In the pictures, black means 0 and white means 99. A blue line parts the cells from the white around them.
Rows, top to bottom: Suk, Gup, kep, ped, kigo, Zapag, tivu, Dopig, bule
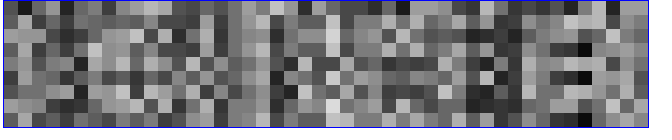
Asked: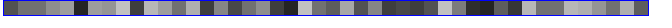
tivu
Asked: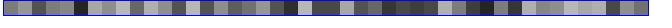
kigo
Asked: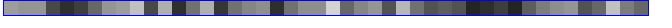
kep
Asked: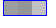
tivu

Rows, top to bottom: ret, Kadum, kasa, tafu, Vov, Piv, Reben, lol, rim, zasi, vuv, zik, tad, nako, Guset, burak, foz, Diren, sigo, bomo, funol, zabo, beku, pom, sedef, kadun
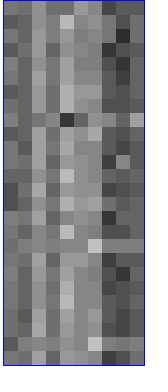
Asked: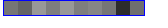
kasa
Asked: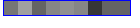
burak
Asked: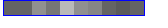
tad
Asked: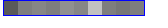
sedef
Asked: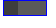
sigo

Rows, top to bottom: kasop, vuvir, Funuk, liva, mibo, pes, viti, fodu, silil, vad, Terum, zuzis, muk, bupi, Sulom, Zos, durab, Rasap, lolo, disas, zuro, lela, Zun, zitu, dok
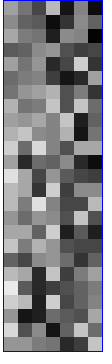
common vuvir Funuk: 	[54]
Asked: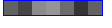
lolo

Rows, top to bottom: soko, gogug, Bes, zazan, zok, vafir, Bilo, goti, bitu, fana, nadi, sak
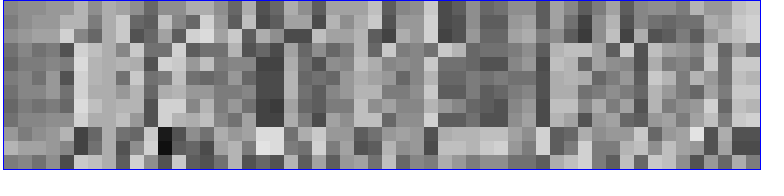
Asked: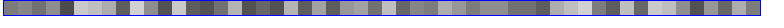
sak
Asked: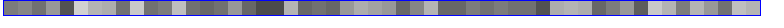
vafir
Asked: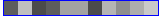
gogug
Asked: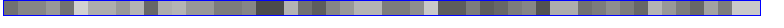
Bilo
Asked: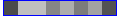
goti
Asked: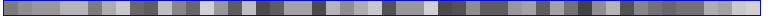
gogug

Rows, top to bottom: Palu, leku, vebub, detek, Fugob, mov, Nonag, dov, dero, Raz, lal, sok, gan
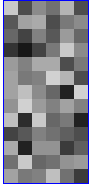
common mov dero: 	[47]
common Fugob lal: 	[66]
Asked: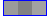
dov

